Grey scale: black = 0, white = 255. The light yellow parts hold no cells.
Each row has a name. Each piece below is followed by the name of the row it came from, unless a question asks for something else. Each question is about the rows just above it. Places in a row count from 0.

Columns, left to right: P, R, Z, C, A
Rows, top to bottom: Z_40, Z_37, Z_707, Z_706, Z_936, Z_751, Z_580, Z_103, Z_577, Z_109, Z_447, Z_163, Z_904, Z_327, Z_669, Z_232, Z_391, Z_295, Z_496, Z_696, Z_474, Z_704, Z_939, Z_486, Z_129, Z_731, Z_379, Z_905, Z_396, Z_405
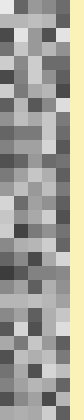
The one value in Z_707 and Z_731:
[81]
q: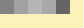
Z_905
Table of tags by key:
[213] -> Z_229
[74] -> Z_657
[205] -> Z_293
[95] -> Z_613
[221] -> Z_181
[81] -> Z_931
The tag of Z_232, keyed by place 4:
Z_931
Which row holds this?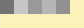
Z_706

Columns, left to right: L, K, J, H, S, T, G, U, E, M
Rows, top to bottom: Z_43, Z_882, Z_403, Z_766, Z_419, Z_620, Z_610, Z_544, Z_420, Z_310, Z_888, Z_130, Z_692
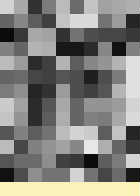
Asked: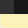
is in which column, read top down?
S
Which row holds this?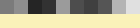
Z_610
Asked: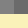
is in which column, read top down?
J

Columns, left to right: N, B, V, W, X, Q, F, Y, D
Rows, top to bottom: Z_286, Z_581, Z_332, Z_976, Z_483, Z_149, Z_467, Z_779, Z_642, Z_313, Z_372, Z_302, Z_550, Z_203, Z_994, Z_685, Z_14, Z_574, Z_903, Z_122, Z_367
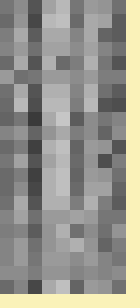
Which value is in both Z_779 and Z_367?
[106]
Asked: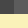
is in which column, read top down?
V
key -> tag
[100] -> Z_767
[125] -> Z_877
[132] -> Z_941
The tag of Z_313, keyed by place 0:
Z_941
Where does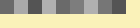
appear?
Z_483
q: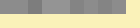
Z_122
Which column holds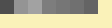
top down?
Y
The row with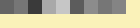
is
Z_642

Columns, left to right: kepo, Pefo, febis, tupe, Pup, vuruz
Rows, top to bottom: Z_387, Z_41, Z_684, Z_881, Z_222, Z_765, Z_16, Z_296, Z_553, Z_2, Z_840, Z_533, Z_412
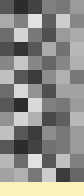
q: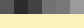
Z_840
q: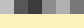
Z_765
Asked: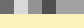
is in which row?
Z_16

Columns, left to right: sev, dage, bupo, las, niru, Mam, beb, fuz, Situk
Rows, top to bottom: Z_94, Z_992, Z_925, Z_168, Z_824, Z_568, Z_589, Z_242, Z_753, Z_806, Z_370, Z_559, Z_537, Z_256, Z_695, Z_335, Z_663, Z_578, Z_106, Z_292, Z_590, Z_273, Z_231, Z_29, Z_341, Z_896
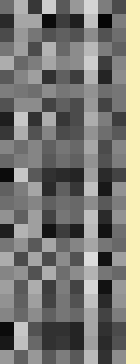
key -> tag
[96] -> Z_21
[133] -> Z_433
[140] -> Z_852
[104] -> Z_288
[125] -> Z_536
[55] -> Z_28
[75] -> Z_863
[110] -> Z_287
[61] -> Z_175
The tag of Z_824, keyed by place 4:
Z_433
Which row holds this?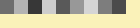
Z_94

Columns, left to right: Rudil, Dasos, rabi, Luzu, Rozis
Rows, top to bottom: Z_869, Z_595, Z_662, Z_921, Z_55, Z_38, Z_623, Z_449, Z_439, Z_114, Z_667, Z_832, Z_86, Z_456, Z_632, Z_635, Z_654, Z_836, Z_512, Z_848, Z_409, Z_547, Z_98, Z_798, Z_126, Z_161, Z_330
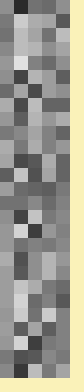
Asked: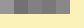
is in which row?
Z_836
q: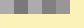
Z_667
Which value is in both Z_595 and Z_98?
[203]

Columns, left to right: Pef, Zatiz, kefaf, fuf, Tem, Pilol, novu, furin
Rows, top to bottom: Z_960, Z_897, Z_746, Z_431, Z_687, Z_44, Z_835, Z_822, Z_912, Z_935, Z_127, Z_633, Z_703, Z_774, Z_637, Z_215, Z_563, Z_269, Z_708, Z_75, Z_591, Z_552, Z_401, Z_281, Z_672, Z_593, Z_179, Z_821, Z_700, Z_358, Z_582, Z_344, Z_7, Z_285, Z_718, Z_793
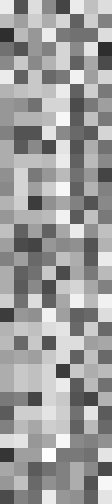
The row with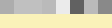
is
Z_633
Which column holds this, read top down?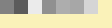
Pilol
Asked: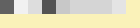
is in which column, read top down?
fuf
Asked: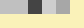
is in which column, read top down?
kefaf
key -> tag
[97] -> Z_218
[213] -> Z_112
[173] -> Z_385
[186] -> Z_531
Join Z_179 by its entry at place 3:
Z_112

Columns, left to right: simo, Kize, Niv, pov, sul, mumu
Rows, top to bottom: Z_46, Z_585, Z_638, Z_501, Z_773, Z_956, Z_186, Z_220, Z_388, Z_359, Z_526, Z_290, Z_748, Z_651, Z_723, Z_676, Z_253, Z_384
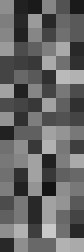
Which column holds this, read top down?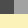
pov
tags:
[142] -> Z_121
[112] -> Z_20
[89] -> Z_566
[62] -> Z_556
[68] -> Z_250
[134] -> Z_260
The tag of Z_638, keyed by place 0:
Z_260
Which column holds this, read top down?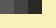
mumu
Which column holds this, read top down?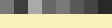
mumu
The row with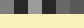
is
Z_585

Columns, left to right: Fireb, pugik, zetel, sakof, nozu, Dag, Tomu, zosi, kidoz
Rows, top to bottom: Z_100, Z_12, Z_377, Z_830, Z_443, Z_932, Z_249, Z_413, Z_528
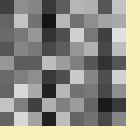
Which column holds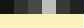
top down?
sakof
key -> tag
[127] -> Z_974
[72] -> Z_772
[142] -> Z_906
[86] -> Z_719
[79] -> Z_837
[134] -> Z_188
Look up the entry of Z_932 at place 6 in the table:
Z_188
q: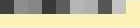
Z_100

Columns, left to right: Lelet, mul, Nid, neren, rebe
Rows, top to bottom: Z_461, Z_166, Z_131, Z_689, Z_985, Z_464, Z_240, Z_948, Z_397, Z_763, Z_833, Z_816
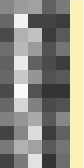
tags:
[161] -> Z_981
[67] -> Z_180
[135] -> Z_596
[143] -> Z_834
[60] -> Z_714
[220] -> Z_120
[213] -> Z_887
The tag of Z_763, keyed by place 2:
Z_120
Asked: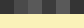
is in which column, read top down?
neren
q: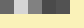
Z_948

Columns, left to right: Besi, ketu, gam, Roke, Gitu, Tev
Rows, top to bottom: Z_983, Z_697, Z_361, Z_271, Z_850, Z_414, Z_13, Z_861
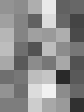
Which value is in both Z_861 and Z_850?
[168]
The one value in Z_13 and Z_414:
[111]
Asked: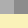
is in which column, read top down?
Gitu

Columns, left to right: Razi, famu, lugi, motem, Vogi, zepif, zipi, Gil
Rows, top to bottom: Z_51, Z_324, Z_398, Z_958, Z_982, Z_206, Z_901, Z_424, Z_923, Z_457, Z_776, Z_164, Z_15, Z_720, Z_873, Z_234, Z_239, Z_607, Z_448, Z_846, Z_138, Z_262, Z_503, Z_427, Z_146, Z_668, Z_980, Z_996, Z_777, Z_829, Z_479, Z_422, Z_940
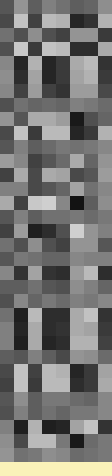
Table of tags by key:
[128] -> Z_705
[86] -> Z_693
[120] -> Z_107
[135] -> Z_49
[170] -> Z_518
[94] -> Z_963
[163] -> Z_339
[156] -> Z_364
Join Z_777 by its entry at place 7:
Z_49
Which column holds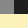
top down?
famu

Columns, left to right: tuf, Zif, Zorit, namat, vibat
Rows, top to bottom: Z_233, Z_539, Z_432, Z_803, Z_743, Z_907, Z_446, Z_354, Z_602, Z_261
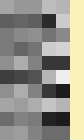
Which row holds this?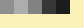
Z_446
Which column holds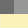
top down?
tuf
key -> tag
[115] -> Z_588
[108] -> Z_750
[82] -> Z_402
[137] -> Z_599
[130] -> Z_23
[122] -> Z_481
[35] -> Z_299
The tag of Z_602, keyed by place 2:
Z_481
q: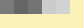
Z_803

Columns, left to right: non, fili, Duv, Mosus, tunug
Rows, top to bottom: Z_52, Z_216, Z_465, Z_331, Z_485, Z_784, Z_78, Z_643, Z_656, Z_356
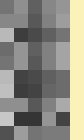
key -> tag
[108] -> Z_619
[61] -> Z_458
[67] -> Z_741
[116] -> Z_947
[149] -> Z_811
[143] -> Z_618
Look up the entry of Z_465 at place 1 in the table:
Z_458
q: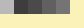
Z_465

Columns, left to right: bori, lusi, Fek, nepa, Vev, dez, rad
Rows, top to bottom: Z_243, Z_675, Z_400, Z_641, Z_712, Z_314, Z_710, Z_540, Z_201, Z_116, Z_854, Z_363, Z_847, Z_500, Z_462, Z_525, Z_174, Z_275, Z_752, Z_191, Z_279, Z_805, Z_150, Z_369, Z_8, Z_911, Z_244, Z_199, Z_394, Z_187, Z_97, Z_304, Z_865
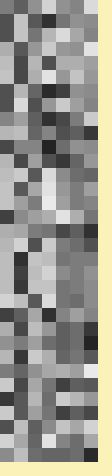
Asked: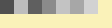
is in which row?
Z_97
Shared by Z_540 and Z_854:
[132]
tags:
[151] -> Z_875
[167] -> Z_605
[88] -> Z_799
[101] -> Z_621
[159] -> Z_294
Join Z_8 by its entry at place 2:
Z_294
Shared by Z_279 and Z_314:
[195]
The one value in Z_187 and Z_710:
[64]
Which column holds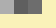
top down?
dez
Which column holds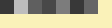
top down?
lusi

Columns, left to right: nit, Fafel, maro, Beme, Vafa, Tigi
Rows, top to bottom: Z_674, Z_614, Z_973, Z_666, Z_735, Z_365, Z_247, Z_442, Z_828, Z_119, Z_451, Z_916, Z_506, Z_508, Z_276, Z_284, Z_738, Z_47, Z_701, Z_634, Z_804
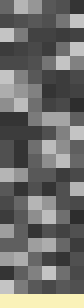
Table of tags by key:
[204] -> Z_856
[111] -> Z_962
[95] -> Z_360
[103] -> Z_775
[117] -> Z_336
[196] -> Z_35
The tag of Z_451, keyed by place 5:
Z_360
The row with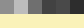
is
Z_442
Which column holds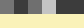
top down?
Vafa
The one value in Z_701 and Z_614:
[80]
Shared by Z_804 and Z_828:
[123]

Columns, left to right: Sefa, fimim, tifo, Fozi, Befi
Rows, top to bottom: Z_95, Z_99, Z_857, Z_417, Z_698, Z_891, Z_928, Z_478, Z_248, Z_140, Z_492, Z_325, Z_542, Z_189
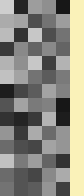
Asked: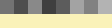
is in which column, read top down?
Fozi
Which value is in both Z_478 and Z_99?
[163]
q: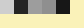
Z_95
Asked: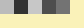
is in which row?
Z_857

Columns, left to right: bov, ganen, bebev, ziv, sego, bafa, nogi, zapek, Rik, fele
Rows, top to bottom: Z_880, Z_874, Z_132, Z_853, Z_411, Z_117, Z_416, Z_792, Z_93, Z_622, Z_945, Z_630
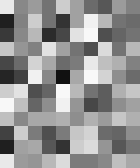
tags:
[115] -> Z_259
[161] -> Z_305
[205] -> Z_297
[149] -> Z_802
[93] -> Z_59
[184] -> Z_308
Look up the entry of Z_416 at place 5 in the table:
Z_308
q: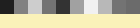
Z_874
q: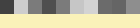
Z_622
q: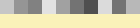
Z_853
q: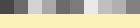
Z_411

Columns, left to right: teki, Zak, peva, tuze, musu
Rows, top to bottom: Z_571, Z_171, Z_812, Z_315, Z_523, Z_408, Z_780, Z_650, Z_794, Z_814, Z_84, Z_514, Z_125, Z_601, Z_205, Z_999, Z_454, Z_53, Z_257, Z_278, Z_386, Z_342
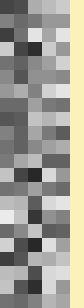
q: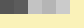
Z_794
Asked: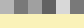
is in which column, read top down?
tuze
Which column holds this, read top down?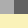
musu
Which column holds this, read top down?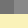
teki
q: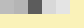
Z_205
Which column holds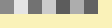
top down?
musu
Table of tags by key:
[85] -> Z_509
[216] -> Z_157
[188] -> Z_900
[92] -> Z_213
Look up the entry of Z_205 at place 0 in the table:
Z_900

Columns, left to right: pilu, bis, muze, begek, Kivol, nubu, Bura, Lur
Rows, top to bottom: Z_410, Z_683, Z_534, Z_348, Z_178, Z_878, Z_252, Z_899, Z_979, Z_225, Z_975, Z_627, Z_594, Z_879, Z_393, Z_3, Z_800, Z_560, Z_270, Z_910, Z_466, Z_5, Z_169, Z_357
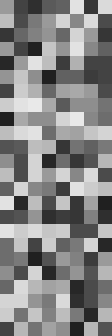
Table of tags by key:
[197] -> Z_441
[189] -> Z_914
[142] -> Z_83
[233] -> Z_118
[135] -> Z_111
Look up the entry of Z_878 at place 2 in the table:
Z_83
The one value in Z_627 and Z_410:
[54]
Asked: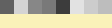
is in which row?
Z_879
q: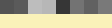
Z_975
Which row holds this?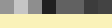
Z_878

